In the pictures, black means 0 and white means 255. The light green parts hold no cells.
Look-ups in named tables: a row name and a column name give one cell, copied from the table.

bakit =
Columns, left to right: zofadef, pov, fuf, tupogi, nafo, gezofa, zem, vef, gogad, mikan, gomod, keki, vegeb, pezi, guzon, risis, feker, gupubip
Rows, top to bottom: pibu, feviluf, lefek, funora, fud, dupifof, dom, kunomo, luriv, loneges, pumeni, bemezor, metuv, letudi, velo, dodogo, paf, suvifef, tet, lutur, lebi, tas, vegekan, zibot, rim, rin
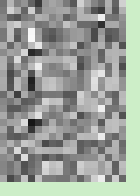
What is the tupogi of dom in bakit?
129
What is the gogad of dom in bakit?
141
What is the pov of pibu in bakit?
181
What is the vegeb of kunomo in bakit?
140
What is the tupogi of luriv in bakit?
111
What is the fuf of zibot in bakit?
143
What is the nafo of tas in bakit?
156
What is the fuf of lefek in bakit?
84
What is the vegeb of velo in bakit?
181
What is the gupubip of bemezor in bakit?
146
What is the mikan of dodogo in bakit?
100
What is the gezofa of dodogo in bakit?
189
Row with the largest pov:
feviluf

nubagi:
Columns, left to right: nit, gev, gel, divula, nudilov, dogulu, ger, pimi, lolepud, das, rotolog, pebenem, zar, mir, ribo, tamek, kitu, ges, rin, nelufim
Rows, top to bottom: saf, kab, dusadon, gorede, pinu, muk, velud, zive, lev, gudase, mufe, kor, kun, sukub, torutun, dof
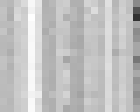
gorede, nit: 187
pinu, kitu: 192
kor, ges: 203
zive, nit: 185
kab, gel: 212
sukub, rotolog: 173
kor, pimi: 174
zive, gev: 174
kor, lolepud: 199
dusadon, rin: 202
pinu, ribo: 196
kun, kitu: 187
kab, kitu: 187

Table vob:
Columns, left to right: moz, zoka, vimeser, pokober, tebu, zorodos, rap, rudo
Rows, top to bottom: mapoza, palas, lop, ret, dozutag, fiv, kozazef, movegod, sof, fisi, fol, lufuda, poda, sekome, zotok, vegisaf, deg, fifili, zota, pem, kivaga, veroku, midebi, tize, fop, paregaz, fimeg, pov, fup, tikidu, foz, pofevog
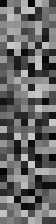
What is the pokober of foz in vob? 189
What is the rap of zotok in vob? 11
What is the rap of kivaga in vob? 110
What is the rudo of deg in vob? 18
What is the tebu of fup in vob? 160
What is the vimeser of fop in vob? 146
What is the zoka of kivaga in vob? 107
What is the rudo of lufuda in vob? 28
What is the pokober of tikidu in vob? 13
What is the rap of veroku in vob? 153
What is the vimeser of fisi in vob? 26
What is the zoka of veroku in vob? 84
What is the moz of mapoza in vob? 10
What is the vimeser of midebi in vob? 56
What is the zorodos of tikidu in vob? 83
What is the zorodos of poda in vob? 189
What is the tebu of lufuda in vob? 134
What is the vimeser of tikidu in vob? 132

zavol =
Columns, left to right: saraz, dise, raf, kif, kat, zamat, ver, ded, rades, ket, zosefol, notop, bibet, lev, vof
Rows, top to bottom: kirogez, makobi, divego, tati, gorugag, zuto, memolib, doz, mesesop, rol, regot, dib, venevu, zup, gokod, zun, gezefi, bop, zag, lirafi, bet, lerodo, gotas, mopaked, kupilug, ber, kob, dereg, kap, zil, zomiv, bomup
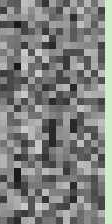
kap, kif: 137
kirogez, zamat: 109
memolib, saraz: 179
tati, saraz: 68
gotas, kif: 65
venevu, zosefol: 40
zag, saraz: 159

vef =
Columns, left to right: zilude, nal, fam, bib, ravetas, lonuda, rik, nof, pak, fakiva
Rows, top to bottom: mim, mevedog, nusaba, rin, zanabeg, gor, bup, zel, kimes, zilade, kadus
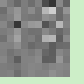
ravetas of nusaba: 118
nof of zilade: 133
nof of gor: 182
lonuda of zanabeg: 114
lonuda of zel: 133
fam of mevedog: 150
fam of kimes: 94
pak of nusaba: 106
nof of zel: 94
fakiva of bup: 109
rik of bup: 116
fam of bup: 143
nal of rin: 114
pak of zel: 135
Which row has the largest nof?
mevedog

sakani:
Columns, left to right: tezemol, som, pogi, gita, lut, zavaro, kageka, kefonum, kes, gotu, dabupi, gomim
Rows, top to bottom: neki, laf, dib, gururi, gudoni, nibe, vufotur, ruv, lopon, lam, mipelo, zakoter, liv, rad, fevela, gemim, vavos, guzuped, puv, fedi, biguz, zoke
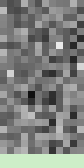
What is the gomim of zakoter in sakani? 126
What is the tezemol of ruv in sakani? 181
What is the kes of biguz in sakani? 86
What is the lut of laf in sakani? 129
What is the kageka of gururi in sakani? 123
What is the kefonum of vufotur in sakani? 118
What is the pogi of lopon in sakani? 107
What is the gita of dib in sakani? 122
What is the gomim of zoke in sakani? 135
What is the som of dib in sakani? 115
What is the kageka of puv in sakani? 68
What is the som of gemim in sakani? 113
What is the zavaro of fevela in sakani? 117

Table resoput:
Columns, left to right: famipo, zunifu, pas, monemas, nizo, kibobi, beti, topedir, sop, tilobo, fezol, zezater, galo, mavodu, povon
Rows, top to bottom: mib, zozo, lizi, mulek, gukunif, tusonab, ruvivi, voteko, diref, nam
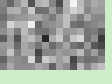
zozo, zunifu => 173
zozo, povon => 156
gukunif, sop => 181
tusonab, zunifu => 156
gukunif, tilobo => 150
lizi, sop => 158

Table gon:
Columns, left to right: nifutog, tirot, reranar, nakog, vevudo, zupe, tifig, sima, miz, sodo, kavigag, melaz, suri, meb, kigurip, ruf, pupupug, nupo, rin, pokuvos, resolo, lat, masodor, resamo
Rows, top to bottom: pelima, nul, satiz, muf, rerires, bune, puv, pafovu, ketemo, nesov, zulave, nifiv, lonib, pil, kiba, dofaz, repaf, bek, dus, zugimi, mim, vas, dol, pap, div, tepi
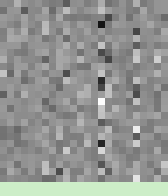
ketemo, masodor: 206
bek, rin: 154
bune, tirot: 169
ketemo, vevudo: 138
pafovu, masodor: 171
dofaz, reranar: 145
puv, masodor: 126

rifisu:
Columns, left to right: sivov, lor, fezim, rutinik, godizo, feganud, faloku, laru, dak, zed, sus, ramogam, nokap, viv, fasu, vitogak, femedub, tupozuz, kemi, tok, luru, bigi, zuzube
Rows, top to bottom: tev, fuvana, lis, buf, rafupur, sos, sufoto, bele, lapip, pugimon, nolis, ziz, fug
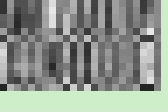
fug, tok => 158
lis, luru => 103
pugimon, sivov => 192
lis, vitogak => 66
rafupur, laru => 146
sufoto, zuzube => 112
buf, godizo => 78
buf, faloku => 164
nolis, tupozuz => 140
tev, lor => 149
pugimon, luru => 189
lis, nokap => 127
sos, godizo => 142
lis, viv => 86
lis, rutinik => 75
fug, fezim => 145

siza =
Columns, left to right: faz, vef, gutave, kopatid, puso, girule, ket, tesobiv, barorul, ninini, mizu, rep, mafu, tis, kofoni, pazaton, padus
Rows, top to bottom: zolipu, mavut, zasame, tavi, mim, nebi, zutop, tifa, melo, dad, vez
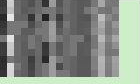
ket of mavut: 119
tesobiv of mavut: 119
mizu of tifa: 119
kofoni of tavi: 170
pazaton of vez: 124
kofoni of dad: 177
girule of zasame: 119
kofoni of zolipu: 167
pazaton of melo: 129
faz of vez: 52
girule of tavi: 105
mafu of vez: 89
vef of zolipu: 204
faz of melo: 45
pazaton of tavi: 122
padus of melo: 161

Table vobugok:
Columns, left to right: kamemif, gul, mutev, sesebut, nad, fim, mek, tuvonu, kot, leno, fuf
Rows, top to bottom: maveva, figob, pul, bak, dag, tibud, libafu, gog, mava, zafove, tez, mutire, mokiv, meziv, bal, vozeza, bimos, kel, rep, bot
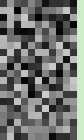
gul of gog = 190
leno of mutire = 143
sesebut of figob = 143
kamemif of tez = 57
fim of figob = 53
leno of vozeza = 48
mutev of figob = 4
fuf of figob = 56
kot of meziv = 148
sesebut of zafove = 9
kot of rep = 157
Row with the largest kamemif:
mava

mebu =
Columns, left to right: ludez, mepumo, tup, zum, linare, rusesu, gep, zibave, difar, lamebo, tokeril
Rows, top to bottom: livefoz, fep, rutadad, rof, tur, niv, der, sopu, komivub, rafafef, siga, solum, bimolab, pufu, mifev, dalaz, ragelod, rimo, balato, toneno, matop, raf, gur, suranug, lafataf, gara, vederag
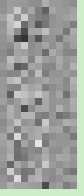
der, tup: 168
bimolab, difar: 149
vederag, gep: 75
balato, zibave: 161
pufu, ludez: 152
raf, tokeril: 137
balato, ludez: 147
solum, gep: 166
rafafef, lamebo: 146
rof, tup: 212
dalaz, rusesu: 165
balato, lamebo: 129
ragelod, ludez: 151
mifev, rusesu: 100
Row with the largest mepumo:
lafataf

